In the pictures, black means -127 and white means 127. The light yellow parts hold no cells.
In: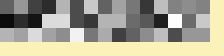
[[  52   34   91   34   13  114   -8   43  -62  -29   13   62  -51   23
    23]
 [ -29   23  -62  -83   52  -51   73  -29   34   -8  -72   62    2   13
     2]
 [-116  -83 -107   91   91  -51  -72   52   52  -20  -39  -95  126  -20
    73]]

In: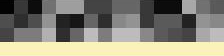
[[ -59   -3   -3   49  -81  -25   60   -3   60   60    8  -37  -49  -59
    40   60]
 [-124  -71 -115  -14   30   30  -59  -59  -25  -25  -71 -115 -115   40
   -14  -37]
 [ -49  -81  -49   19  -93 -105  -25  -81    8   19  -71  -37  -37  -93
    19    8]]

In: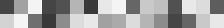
[[ 83 116 -16 -70  12  92 104  33  42  92  53  12 -58 -25  73 104]
 [-58  33 116 -58 -46  53 -70 104 116 -25  73  63 -46 104  92 -34]]

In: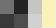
[[-70 -49  81]
 [-14 -92  69]]

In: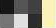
[[ -10   96  -83]
 [-105  -43  -63]]

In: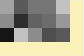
[[-106   66   12  -49  -38]
 [  35  -38  -10  -10   66]
 [  12  -82  -29  -19   24]]

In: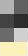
[[-21  80]
 [ 50 -31]
 [-61 -82]]
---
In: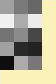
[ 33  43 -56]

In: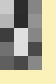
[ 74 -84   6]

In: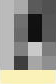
[  59  -15 -111   -2]

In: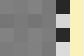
[ 0 -5  2 -6]

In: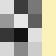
[ 95 103  96]

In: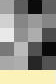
[  35    6   45 -118]
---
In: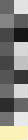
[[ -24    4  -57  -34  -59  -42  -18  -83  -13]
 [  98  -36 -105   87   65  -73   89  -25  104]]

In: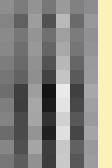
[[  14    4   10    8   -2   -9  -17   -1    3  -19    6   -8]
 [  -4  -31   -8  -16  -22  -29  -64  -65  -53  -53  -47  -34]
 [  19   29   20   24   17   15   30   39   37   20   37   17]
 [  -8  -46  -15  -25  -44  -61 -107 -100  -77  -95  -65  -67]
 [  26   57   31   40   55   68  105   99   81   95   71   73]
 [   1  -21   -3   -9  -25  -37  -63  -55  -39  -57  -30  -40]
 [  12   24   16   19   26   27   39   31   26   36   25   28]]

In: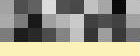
[[  35   42   -3]
 [ -49   -4  -98]
 [ -30 -103  -86]
 [  91   31  -50]
 [ -47   53    4]
 [ -55   74   66]
 [  65  -63  -74]
 [  38  -50   30]
 [-117  -62  -70]
 [  63   33  -14]]

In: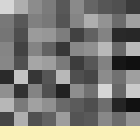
[[  86   -7  -10    5    7  -85   16   55  -58]
 [  46  -39  -49  -61  -47   67  -77   -5   47]
 [  12    0   27    4   38  -73    4   33  -47]
 [  -4   -7   23  -29   30  -41  -47   16  -29]
 [ -39  -43   -2  -72   -5   56  -93  -22   29]
 [  10    5  -62    8  -67  -48   14  -36  -43]
 [ -26   46  -30   16  -40  -57  -14  -49  -38]
 [ -41   19    3   57    2   12   86  -17    8]
 [ -47  -20  -86  -23 -105  -14  -24  -91  -20]
 [ -69   32  -88   57 -111   31   74 -110   19]]

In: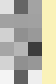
[[ 97  33  81  37  83 116]
 [-26  32  16  54  16 -30]
 [ 35  33  25 -67  23 110]]

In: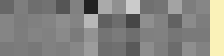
[[-24   5   5  -5]
 [ -1  -3  -2  -3]
 [-17   0   4  -7]
 [-13   4   1   1]
 [-42  14  10  -1]
 [  1   4  -4   7]
 [-94  55  19  28]
 [ 42 -31 -11 -18]
 [ 16 -18  -4 -15]
 [ 75 -57 -17 -38]
 [-15  15   0  13]
 [-11   2   1  -1]
 [ 35 -29  -9 -19]
 [ -2  11  -5  15]
 [  6  -2  -5   2]]
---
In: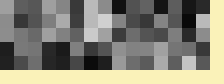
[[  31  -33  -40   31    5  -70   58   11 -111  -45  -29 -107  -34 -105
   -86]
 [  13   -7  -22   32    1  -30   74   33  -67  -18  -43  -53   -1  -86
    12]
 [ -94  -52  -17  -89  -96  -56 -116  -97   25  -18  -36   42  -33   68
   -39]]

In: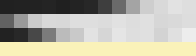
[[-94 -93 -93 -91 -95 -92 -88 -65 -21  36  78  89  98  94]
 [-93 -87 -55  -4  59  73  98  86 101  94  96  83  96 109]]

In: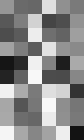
[[  22  -21  -24   95   16   -5]
 [ -50  -36  109  -16  -28   31]
 [-106  -86  112    3  -98   42]
 [ 113   43   -5   94   83  -76]
 [  41  -18  -24  107   16   -6]]

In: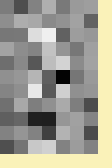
[[ -3 -49   2  47  -6  26  30]
 [ -8  -7  93 111 -30  29  23]
 [-17   9 -40  61  83  11  34]
 [  4  15 104 -38  79  16  21]
 [-32 -25 -95 -96  22  33   4]
 [-48 -11  72  80   2  28   2]]

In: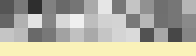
[[-42  -6 -81   1 -22 -10  42 102  -8  68  17 -16  -9  54]
 [ 69  59 -22  -7  34  65  41  69  84  90 -45  39 -56   5]]

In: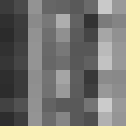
[[-67 -52  19 -25 -28 -38 -21  73  25]
 [-84 -68  18 -16  16 -36 -58  38  17]
 [-73 -57  20 -24 -17 -39 -30  66  24]
 [-83 -69  16 -13  26 -35 -64  24  13]
 [-82 -66  20 -19   5 -38 -48  49  21]]
